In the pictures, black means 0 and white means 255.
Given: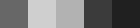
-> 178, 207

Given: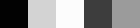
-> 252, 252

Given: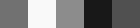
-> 140, 249

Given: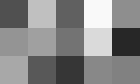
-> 115, 249

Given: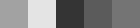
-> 52, 228

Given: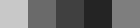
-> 64, 200
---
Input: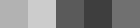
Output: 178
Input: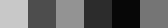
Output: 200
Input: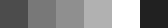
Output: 76
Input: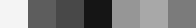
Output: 244
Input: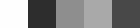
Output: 254
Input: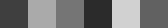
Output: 63
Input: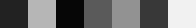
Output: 34
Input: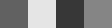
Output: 97
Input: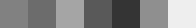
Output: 129
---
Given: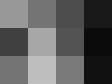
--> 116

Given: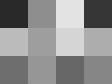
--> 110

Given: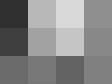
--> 107

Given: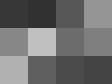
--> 177

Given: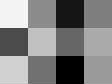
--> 209

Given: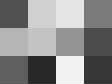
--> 94

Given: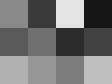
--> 177
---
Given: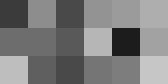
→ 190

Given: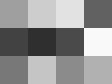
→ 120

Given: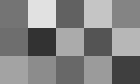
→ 163

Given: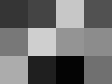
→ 172

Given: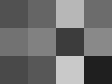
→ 73

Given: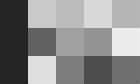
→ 37

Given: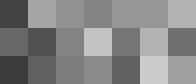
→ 60

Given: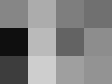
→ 61

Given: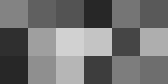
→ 39
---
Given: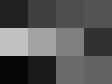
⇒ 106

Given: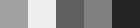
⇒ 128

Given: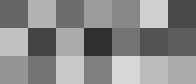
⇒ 187

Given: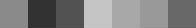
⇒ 153

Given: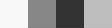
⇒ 51

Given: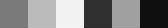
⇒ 160

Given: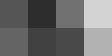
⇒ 73

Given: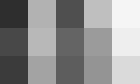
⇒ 148

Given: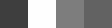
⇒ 125

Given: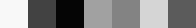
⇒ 213
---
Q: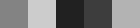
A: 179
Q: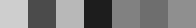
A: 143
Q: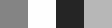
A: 183
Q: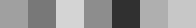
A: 199
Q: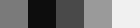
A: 240
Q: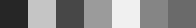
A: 106
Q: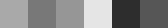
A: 86
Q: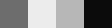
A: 11
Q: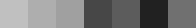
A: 112
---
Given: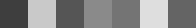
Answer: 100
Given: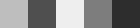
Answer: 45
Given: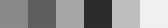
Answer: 240
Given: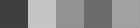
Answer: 161
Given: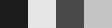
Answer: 196
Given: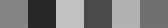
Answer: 112
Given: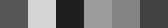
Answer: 66
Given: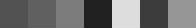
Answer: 150
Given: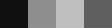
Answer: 95
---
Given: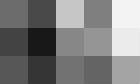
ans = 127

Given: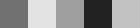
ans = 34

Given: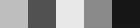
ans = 137

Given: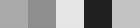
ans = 32

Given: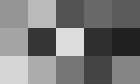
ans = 104

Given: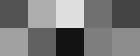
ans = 112

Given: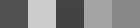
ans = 164

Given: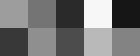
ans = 247

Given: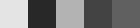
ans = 67

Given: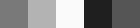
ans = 31
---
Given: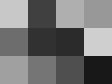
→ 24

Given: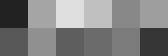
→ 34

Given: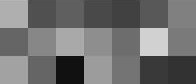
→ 17

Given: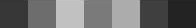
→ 35

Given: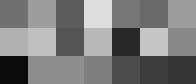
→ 11

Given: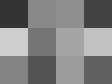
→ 52

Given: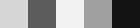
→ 20
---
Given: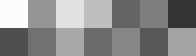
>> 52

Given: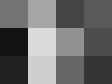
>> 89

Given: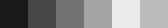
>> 187

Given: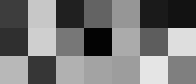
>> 18

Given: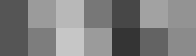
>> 147

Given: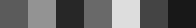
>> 24

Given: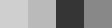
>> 136

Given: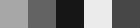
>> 71

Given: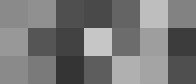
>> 130
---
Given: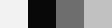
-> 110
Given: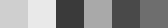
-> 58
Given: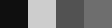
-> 82
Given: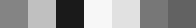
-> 26
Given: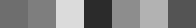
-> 219
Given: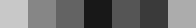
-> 99
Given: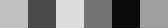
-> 220
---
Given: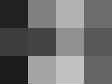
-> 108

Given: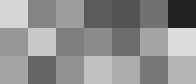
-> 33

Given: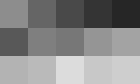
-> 38

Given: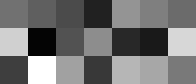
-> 107

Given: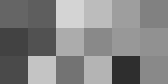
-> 129

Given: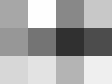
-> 200

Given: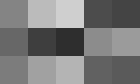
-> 68
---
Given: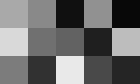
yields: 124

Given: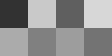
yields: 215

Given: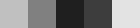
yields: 192

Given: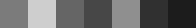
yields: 101

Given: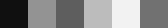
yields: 147

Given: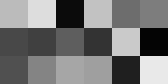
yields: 132

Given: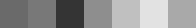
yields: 52

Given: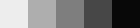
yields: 237

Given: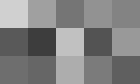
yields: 110
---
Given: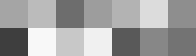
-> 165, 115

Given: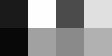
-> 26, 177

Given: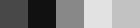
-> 72, 194

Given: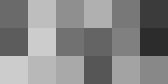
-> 106, 136

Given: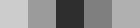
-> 204, 176

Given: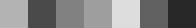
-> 179, 40

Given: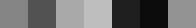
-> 132, 147
